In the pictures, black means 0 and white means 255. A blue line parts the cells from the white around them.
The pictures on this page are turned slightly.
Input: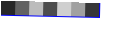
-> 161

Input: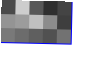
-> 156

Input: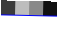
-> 60

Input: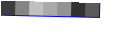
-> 147

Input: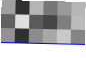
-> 187

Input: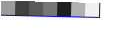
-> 155

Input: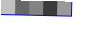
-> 131

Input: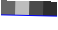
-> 75
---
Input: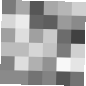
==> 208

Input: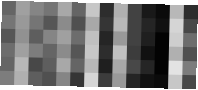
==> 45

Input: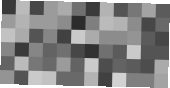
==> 91

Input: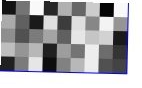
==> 249

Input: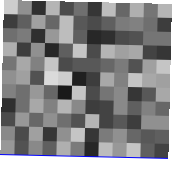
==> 181
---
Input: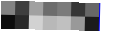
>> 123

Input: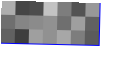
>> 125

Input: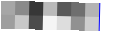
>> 89

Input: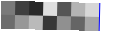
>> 85

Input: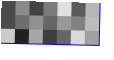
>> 224

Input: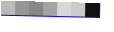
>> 216

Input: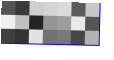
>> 218

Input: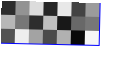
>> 232

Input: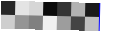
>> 52

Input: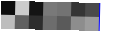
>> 115
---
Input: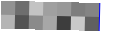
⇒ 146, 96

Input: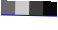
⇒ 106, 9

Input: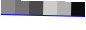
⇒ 138, 14

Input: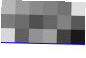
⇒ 182, 25

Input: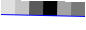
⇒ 224, 120

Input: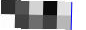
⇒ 45, 183

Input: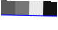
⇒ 90, 19

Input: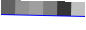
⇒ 97, 192

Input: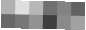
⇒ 176, 162

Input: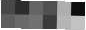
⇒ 72, 194
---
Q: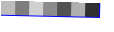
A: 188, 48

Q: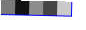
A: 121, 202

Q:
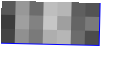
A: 89, 76

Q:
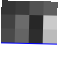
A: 52, 187

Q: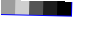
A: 157, 0

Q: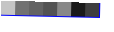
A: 197, 62

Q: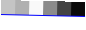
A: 196, 10

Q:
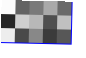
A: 251, 87

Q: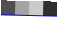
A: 80, 47

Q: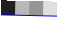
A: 31, 223
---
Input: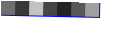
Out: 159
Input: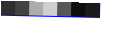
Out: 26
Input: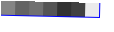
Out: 235
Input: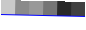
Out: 65
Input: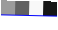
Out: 23
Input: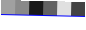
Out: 67
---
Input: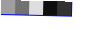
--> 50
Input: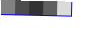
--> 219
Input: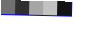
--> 19
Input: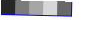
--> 104
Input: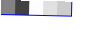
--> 204
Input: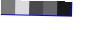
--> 25
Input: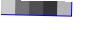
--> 180
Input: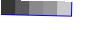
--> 202
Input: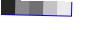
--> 235
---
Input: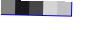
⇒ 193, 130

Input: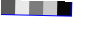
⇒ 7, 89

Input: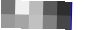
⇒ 46, 153

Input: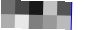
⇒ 84, 173

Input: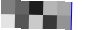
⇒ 167, 227

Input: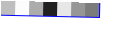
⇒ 123, 190
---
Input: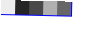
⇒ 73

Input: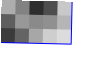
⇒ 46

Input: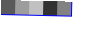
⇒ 193

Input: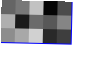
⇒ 194

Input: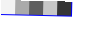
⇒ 94

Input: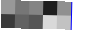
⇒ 132

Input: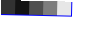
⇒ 79

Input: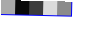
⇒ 60

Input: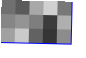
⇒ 168
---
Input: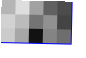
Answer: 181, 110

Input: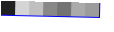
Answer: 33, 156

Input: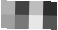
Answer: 176, 85

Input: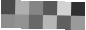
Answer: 75, 154

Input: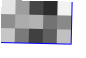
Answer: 227, 192

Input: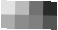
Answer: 226, 85

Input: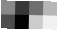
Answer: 137, 240
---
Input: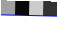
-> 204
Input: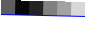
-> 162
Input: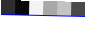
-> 195
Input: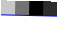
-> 2
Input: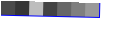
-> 127
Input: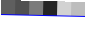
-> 210
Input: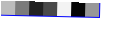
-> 5
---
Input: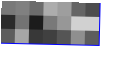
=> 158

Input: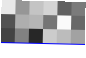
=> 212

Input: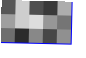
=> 79

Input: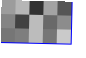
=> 50

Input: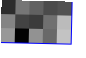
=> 97

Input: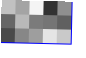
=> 244

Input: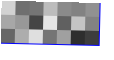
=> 138

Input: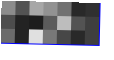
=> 113
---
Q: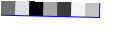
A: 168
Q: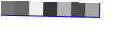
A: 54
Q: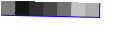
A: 70
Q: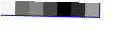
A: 70
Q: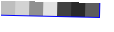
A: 226
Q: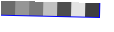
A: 193
